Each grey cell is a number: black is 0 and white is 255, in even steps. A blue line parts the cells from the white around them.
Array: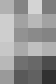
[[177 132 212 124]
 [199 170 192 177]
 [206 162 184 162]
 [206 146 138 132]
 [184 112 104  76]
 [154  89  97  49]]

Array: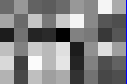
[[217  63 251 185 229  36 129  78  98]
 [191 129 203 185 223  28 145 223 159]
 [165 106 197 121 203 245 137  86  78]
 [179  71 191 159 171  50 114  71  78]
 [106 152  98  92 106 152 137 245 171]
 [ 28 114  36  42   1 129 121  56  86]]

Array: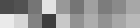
[[234 214 130  61 200 146 173 146 167 185]
 [ 75  82 117 227 152 117 160 124 138 167]]

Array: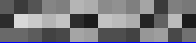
[[ 44 216 202 181 195  44  28 195 187 173  36  98 187  28]
 [105 105  92  66  72 165 158  78  78  66 151 158  72 113]
 [ 92  59  84 133 127 181 173 139 145 127 165  59 127 120]]

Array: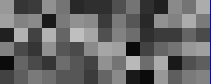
[[160 130 138  25 122 145 138  59 122  86  40 145 130 172 122]
 [ 66  94 122 109  86  86  59 101 138  25  11 152  94 122 130]
 [ 11 101  74  53 109  86  66 145 116 185 109 172  25  80  94]
 [ 32 178  66 178 101 191 166  80 130 109  47  59  59 101  74]
 [152  53  59 145 116  40  47  47  80 116  47  32 138 116 172]
 [130  74  53 145  86  74 138 166 160  11  66 101 116 152 160]]

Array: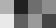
[[233  96 154  69]
 [177  33 110 141]]

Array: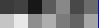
[[197 232 143 174 123  99 166]
 [ 59  65  23  91 136  72 107]]

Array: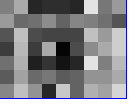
[[134 192 147  38 200  99 176 162 213]
 [154 106 112 140  99 134 127 112  84]
 [ 91 162 106 119  91  99 147 147 170]
 [ 84 192  76  68  68  68 192 154 206]
 [ 60 184  60 170   5  76 140 170 206]
 [127 170  38  46  46  38 227 119 154]
 [112 176  31  52  19  38 227 127 184]]
